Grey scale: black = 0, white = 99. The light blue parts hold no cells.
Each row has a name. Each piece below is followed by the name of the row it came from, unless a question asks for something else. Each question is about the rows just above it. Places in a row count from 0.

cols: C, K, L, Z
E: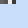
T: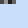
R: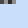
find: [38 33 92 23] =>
E
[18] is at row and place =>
R, 2
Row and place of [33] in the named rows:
E, 1

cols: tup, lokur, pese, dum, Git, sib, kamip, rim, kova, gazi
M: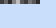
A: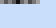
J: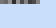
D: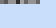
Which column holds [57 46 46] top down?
tup
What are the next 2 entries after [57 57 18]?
[63 40]
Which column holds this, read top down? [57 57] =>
pese

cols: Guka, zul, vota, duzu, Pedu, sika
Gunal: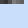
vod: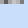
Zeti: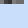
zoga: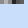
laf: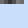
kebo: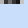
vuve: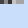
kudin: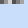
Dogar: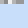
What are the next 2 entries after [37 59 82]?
[31 48]
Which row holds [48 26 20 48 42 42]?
Zeti
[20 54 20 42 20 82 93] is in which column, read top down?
vota
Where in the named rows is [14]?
zoga, 3
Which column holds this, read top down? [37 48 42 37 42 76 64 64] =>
sika
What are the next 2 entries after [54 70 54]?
[14 31]

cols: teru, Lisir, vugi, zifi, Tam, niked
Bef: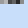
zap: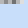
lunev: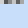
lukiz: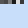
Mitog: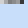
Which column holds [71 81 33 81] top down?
teru
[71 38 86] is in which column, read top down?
Tam
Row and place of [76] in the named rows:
lunev, 3
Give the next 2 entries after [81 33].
[54 76]

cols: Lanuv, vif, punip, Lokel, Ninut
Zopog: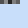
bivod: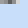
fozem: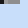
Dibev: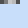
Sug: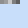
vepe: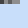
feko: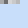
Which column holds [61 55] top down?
vif
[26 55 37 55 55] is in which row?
vepe
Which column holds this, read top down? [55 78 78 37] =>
punip
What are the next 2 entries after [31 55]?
[15 49]
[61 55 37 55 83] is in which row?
bivod

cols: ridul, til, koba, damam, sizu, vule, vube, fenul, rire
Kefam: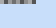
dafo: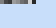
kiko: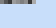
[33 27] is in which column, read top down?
til
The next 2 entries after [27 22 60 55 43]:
[38 82]
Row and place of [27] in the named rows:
dafo, 1

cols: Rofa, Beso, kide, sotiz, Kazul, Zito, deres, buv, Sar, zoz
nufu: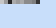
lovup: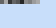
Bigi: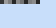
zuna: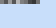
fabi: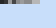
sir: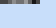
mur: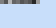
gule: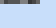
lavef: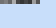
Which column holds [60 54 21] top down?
Sar
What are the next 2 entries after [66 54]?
[54 49]

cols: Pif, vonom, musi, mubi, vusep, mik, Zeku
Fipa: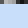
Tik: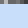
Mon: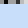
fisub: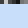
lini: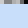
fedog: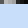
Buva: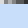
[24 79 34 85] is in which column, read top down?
Pif
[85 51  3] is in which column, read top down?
Zeku
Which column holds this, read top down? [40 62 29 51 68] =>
musi
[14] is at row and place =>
fedog, 4
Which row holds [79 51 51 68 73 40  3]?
lini

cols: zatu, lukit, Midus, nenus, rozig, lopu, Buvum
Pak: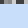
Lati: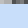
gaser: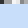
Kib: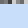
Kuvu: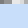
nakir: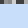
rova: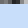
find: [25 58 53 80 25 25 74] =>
Pak
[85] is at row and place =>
Kuvu, 5

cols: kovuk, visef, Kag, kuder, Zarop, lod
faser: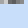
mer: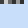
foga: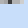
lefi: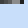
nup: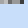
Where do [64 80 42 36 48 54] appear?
faser
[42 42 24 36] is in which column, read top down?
Kag
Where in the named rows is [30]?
lefi, 1
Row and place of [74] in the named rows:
nup, 1
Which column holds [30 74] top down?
visef
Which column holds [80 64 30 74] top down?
visef
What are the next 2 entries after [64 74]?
[42 59]

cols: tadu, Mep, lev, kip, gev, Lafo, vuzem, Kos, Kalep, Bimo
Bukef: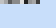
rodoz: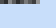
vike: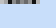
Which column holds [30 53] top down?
Lafo
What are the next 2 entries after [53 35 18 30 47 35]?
[24 58]
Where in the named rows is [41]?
vike, 6
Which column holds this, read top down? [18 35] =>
gev
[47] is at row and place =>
rodoz, 6
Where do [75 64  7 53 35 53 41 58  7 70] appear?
vike

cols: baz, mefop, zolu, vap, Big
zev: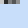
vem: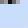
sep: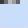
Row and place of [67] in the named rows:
vem, 4
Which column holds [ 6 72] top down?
zolu
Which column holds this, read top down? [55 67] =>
Big

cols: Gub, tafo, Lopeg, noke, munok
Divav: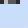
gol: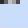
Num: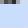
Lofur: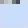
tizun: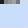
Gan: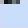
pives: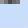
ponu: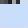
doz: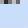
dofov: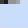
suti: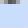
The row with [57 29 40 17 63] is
Num
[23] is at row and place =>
dofov, 0
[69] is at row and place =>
Gan, 0
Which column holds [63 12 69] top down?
Gub
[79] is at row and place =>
Lofur, 2

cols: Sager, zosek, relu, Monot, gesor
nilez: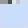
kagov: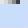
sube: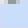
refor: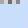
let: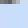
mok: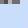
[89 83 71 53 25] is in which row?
kagov
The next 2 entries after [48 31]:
[71 43]
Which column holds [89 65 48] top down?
Sager
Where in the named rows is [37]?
let, 2
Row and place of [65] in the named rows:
refor, 0

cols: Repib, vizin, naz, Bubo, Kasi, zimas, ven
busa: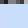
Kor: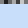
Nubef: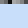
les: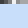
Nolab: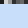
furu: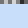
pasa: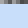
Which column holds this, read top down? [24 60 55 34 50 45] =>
Kasi
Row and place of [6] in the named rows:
Nubef, 2
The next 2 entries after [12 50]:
[50 34]
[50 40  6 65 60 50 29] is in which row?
Nubef
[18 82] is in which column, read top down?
Bubo
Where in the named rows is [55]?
les, 4

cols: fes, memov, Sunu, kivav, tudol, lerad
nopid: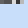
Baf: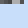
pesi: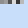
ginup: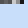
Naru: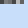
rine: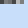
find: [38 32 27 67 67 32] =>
Baf
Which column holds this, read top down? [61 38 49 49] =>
memov
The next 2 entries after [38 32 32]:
[84 21]

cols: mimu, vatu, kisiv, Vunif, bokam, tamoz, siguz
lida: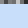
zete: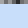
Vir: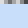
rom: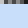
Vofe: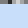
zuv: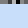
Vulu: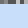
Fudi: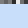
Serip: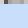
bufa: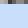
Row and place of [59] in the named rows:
zete, 2
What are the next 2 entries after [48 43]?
[76 43]
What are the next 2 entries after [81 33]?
[64 70]

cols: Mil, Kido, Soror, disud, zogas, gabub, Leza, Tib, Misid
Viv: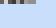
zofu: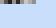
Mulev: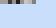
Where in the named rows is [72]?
Mulev, 7
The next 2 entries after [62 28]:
[62 56]
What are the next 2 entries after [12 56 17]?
[56 77]
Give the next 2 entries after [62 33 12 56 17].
[56 77]
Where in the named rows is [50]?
Mulev, 8
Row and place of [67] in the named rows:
zofu, 7
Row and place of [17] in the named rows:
zofu, 4

